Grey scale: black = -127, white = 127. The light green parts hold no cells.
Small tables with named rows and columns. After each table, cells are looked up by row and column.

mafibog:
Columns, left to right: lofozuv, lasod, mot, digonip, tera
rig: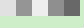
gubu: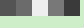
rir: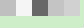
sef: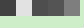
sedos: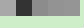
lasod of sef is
98
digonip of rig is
15
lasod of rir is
117
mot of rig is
110
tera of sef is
-1
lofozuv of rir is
63
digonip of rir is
68
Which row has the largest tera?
rir

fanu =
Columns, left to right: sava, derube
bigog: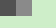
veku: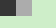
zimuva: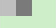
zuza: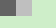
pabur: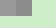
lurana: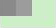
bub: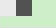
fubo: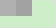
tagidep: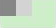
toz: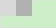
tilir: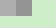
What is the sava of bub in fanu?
106
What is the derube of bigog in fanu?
10
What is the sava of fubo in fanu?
48
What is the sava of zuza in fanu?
-28
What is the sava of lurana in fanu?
10
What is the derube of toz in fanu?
49
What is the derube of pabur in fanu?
12
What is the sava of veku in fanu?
-73
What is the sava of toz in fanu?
89
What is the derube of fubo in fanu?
34
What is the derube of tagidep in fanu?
83
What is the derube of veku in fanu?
44
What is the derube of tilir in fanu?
20
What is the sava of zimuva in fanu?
63

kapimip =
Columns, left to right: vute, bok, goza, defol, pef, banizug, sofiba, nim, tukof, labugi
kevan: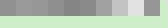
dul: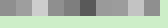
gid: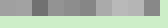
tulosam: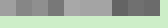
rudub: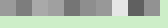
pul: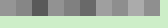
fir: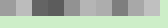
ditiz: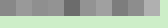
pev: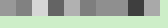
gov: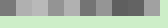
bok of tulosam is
6
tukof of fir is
40
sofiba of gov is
21
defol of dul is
15
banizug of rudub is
14
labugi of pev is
41
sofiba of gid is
42
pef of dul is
-1
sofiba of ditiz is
32
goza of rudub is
41
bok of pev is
1
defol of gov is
20
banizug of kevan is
10
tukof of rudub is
-31
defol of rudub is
32

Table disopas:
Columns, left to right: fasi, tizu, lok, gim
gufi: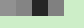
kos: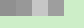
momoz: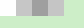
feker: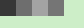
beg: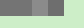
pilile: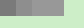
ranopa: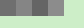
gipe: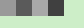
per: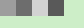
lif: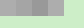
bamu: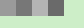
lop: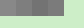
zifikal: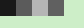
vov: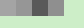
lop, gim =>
-4
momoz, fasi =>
126
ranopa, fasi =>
-16
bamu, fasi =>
26
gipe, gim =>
-63
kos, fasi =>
16
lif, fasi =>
45
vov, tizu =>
22
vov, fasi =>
36
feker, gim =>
-10
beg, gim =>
-17
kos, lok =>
70
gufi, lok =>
-89
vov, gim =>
15
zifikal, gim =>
-31
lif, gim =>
45

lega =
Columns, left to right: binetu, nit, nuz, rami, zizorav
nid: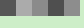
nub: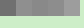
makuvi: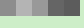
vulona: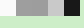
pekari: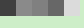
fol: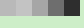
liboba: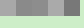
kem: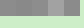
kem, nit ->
9
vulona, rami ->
73
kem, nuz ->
13
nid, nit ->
43
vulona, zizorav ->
-103
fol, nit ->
67
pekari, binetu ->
-63
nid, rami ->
-48
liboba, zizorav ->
-7
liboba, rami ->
42
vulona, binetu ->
122
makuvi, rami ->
-26
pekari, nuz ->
0
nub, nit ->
15
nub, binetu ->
-15
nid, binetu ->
-41
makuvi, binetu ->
13
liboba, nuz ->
13
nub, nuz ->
9
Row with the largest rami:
vulona

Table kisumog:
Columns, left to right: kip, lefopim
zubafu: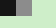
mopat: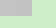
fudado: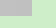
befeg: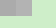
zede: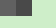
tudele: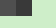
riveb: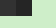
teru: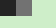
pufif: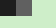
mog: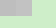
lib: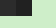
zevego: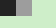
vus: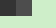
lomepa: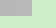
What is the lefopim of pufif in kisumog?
-31
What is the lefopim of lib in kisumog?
-94
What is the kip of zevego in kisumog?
-92
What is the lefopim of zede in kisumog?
-54
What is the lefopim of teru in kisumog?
-13
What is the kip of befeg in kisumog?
43
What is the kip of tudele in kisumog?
-48
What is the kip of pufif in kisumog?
-97
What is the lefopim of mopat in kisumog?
66
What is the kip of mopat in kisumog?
68
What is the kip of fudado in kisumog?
65
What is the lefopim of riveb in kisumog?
-90
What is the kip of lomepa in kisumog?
56
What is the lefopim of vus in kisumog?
-50

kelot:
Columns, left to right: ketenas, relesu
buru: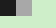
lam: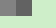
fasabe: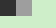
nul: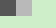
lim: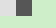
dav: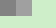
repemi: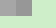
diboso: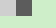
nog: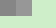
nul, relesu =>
57
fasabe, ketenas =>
-77
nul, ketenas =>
-42
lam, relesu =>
-28
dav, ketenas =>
3
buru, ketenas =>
-98
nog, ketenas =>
7
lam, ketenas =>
2
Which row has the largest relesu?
nul

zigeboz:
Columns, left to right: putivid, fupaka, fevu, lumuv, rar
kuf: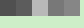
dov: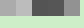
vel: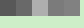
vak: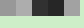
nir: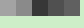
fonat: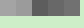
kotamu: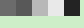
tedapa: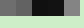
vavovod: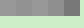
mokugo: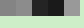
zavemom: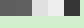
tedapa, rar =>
4
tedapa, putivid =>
-17
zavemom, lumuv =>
108
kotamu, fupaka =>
-39
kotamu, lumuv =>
105
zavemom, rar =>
-72
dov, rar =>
18
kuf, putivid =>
-47
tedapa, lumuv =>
-109
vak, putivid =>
24
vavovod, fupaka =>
18
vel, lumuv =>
-4
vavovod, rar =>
-7
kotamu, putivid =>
-20
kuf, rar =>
6
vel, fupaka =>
-22
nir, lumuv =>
-47
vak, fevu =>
-78
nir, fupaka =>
10
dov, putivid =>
43
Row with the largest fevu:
zavemom

